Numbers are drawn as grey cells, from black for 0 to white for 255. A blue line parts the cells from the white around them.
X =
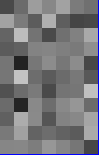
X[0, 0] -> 73
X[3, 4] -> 127
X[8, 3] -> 85
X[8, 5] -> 136
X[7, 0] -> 107
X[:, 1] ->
[107, 123, 188, 97, 34, 195, 108, 36, 172, 161, 135]
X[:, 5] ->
[123, 69, 129, 122, 140, 120, 118, 150, 136, 91, 118]
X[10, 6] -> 70
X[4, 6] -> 71
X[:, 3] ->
[135, 176, 74, 133, 140, 91, 74, 109, 85, 109, 151]
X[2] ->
[100, 188, 115, 74, 112, 129, 169]
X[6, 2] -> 122
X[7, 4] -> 137
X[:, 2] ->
[157, 92, 115, 131, 119, 109, 122, 137, 138, 99, 125]
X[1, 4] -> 94
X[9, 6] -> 170
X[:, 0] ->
[73, 162, 100, 91, 117, 118, 81, 107, 96, 121, 134]

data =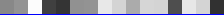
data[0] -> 136
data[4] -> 52
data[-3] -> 231
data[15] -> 49
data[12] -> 78
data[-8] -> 212

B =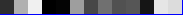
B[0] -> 46
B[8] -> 81
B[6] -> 71
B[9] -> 86

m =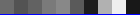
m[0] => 107
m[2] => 98
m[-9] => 83
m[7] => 177

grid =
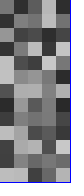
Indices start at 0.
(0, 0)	119
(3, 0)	51
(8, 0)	61
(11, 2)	104
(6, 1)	174
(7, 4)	41
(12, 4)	180
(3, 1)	123
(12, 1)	186
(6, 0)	82
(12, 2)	64
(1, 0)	50
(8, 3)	122
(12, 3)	104
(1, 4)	114
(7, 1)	152
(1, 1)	127

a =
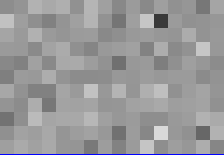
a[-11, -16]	141
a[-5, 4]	165
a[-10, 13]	145
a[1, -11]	160
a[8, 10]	142
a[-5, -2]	164
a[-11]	[141, 148, 178, 169, 175, 145, 181, 160, 136, 155, 137, 159, 145, 150, 119, 165]
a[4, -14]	161
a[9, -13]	168
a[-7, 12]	144
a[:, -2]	[119, 147, 147, 198, 151, 139, 164, 163, 178, 103, 173]
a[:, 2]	[178, 143, 177, 138, 161, 153, 129, 173, 187, 158, 161]
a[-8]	[154, 153, 138, 163, 171, 144, 133, 153, 157, 161, 130, 173, 138, 146, 198, 152]
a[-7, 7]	146
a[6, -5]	191
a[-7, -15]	129
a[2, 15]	153
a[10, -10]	121
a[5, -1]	147
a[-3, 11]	142
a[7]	[148, 140, 173, 119, 163, 162, 164, 149, 150, 162, 164, 169, 158, 160, 163, 145]
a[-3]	[114, 143, 187, 165, 168, 168, 183, 160, 151, 155, 142, 142, 153, 157, 178, 170]
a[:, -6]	[137, 198, 156, 130, 154, 156, 175, 164, 142, 135, 197]
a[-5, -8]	180
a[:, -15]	[148, 158, 154, 153, 129, 155, 146, 140, 143, 162, 170]
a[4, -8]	112
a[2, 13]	172
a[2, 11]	151

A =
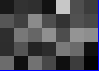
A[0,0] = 25
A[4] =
[108, 15, 114, 72, 15, 60, 3]
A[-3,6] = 142
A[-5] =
[25, 50, 47, 18, 199, 78, 60]
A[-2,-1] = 16
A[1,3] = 78
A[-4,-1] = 72
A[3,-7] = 45
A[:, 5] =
[78, 81, 148, 107, 60]
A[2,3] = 144
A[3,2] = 35
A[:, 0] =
[25, 86, 46, 45, 108]

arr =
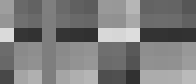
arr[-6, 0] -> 158
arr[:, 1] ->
[105, 112, 53, 138, 141, 165]
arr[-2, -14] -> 104
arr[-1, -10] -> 165
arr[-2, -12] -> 145
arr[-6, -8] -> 92
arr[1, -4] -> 108
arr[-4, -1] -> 50
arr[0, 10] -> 99
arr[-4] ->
[218, 53, 50, 126, 52, 50, 48, 216, 214, 221, 51, 51, 49, 50]
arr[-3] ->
[108, 138, 142, 126, 138, 144, 147, 111, 112, 89, 142, 140, 141, 152]
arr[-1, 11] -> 172
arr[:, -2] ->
[100, 108, 49, 141, 145, 173]
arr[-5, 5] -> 105
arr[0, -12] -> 98
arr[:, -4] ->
[99, 108, 51, 142, 145, 172]
